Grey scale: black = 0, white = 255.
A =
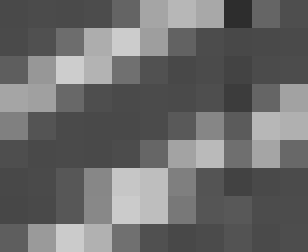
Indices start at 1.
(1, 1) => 73
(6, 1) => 78
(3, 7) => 72
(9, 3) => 203
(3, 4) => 179
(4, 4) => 78
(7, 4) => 135
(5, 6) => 75
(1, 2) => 75
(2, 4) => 173
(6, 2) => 73
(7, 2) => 74
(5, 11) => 176
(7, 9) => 66
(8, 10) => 76
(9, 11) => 77
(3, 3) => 205
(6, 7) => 163
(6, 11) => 104
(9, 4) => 177
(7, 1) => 72
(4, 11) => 162
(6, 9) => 111
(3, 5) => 112
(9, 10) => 74
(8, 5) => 203
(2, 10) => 73
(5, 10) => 183
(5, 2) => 84
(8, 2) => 73
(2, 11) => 74
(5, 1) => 128
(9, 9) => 83

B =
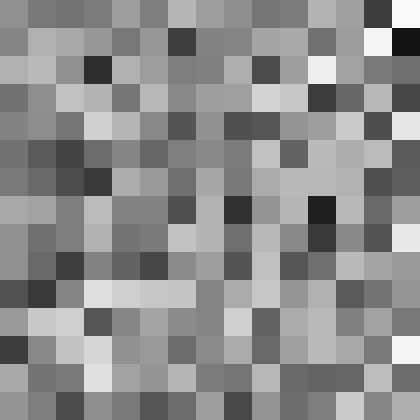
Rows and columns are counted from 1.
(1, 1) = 144
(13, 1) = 60
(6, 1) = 114
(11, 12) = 177
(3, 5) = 177
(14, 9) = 117
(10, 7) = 139
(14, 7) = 181
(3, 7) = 125
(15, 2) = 126
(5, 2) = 140
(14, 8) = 124
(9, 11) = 136
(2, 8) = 131
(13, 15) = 245
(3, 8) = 128
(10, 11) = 85
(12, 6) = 165
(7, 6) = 153
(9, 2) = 112
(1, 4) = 124
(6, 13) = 173
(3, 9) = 174
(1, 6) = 126
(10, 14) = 165
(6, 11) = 99
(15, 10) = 147
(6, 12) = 186
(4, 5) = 118
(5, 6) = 136
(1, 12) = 179
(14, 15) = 108
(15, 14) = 135
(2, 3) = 168
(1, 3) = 115
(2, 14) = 244
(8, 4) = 187
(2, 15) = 18
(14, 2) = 116

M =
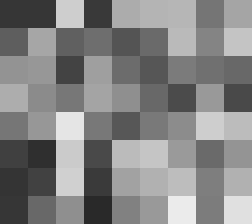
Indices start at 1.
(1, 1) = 54
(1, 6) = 180
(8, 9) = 224
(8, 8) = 124
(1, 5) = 172
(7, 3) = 208
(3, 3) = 67
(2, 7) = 186
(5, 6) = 121
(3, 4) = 159
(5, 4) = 120
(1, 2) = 54
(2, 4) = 110
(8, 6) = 153
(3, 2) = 151
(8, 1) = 54
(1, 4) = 57
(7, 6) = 177
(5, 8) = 206
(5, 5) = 87
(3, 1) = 147
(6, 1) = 64

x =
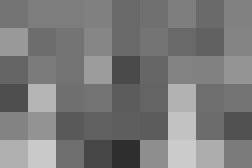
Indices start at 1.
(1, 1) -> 116
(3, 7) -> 130
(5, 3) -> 89
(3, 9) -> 148
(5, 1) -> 131
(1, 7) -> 126
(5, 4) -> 97
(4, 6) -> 100
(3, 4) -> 156
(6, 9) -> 123
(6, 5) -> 46
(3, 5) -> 74
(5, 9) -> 80
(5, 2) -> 147

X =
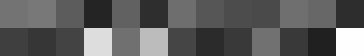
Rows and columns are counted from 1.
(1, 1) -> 115
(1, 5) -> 97
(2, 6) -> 188
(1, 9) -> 76
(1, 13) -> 45
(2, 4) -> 221
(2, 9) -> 57
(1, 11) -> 111

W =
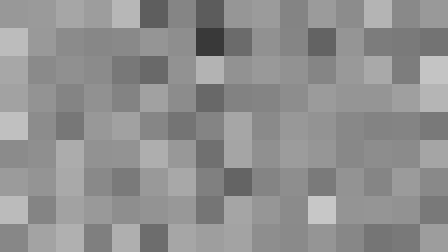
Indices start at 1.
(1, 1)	152
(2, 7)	142
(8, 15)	146
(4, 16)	181
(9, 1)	135
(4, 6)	161
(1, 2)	154
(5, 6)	134
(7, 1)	155
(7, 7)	168
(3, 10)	153
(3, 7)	146
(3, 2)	138
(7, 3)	169
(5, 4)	152
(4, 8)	104
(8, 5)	142
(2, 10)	145
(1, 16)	153
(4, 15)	159
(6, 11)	156
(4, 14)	149
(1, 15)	137
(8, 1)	187
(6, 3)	172
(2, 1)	188
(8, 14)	149
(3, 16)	196
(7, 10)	132
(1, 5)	183
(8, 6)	147
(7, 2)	148
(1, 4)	157
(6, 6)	174
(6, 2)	143

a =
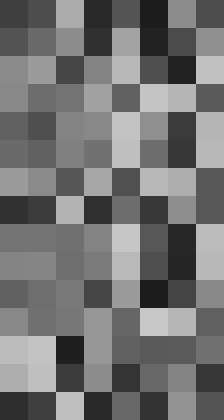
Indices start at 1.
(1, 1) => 63
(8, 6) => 56
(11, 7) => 68
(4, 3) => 115
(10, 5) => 185
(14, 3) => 59
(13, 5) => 96
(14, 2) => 191
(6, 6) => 109
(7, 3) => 86
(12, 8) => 96
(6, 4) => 113
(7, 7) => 173
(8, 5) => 109
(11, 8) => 137
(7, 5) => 80
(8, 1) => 49
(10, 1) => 132
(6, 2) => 97
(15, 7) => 147
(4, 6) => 196
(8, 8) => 87
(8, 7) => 142
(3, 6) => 79
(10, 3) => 110
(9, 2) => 115
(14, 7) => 131
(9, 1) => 115
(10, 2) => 133
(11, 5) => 155
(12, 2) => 112
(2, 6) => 34
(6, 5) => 191
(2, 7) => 75
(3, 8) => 193

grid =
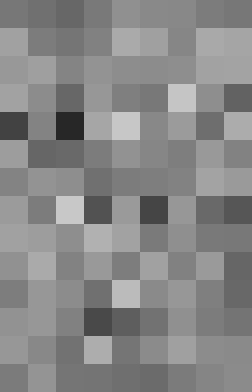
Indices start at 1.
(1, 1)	119
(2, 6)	160
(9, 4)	177
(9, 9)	120
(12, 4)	73
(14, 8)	133
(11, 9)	104
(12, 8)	124
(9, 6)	122
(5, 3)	39
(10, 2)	170
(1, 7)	136
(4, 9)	98
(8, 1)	155
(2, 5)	170
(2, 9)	165
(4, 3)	103
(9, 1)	161
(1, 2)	112
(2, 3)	117
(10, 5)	125
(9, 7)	143
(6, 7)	126
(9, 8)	121
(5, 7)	155
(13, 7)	160
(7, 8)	163
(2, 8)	169
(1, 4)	121
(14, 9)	139
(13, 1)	151
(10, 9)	102
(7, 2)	147
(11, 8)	127
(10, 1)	145

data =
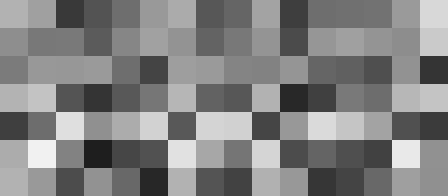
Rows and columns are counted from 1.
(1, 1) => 178
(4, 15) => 183
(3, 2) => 152
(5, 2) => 109
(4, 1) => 179
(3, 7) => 158
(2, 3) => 121
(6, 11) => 76
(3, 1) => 123
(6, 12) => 100
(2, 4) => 91
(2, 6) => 161
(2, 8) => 99
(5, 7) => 88
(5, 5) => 172
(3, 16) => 52
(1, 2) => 160
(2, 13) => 160
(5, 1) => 63
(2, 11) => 75
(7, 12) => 54
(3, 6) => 68
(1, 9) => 101
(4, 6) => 118
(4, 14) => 109
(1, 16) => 216
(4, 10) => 178
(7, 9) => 66
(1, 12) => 110
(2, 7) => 147
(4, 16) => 196
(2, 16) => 202
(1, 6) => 153
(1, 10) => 163
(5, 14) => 163
